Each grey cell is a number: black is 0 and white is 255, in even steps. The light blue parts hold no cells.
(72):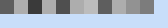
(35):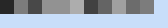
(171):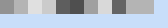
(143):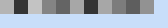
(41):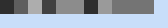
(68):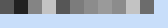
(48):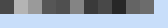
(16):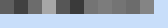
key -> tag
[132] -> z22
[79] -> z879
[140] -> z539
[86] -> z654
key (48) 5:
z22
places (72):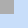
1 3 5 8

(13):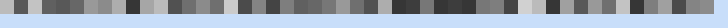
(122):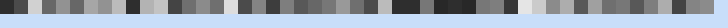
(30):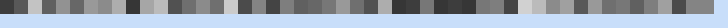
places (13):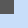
1 4 41
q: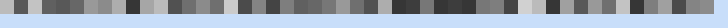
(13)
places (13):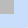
0 11 38
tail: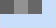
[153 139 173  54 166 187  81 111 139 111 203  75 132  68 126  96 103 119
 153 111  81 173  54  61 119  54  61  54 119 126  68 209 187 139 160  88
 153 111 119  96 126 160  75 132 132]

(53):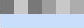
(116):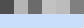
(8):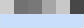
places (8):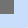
1
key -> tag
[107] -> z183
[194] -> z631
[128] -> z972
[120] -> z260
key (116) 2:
z183
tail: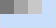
[71]
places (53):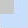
1 4

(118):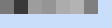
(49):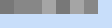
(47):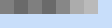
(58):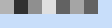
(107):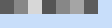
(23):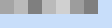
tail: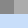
[186]
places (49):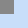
1 2 6
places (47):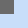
1 3
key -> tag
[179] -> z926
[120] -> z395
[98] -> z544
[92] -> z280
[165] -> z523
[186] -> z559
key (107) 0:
z280

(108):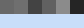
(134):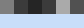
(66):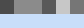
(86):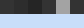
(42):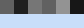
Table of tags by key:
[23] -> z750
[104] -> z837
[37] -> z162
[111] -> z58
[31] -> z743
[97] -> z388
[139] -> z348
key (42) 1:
z743
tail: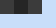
[170  81]
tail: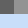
[23]
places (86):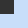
0 3 5
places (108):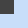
2

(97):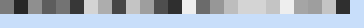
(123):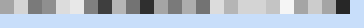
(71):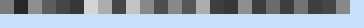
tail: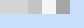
[204 165  39]
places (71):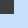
15 18 20 22

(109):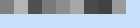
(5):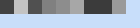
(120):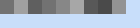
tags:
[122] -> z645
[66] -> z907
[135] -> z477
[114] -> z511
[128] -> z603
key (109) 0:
z603
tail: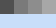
[ 74  66 154]
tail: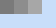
[ 74  66 154]
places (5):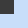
6 7
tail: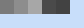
[154]

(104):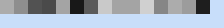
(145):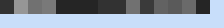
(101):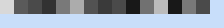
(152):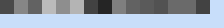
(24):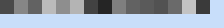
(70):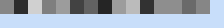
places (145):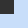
0 7 8
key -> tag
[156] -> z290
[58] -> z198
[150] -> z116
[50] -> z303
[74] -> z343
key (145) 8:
z303

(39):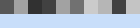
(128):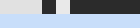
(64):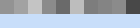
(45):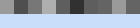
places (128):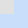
0 1 2
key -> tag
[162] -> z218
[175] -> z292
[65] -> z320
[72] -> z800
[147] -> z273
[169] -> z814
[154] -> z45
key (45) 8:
z45
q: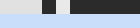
(128)

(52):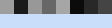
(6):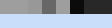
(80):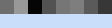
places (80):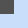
3
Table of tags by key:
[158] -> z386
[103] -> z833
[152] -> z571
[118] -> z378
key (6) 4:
z386
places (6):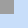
0 1 4
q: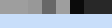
(6)

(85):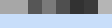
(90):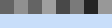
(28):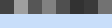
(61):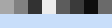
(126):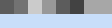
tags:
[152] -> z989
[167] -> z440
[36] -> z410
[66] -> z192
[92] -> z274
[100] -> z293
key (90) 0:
z293
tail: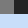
[152]
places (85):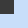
6
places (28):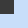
6
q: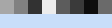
(61)
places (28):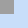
1
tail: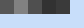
[114]

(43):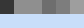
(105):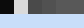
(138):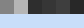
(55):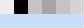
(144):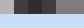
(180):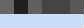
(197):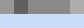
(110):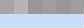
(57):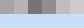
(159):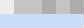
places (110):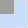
3 5
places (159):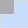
3 5
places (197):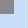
2 3 4
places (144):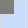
4 5

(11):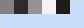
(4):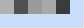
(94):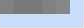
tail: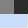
[147 243  28]
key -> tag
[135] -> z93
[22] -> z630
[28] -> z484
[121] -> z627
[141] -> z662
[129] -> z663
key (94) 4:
z93
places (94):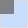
0 3

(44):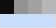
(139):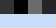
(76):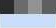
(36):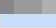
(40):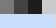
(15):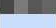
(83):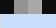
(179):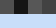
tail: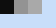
[13]
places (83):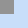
1
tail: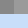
[154 176]

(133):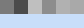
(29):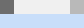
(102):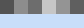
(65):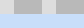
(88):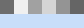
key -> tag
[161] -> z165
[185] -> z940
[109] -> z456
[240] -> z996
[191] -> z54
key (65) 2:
z940
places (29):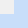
1 2 3 4
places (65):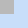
1 2 4 5
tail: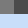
[191 141 177 169]
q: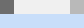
(29)

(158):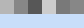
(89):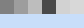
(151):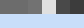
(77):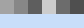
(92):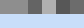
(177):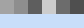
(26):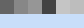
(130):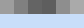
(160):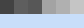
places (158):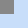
1 5
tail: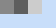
[108  79]

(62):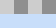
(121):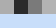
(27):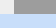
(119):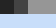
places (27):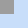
1 2 3
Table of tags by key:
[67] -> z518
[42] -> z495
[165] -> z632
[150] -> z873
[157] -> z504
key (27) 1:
z504
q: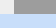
(27)
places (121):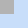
3
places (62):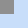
1 3

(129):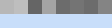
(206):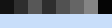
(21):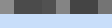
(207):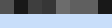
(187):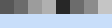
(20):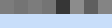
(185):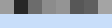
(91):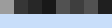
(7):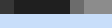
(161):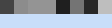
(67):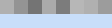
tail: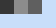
[132]
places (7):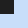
1 2 3 4
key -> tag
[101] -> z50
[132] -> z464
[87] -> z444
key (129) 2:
z50
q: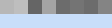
(129)
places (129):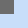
4 6
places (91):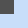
4 6
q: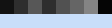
(206)

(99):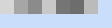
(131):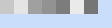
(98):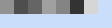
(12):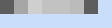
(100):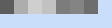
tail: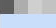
[124 132 109]
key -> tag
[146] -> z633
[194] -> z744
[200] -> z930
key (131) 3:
z633
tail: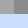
[200 117 109 187]

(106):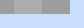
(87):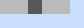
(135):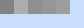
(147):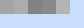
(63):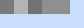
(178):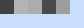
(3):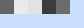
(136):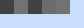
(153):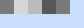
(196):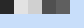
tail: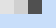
[95]
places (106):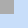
1 2
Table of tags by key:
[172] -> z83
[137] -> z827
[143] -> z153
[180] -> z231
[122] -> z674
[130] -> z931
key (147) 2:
z931
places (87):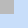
0 1 3 4
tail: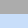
[157 157]

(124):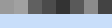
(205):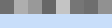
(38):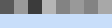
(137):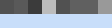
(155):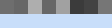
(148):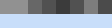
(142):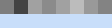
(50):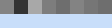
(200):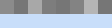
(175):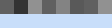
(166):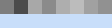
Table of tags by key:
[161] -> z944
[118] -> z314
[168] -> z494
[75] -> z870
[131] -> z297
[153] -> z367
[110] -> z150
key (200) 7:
z314
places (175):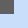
0 3 6
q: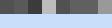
(137)
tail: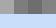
[118 110]
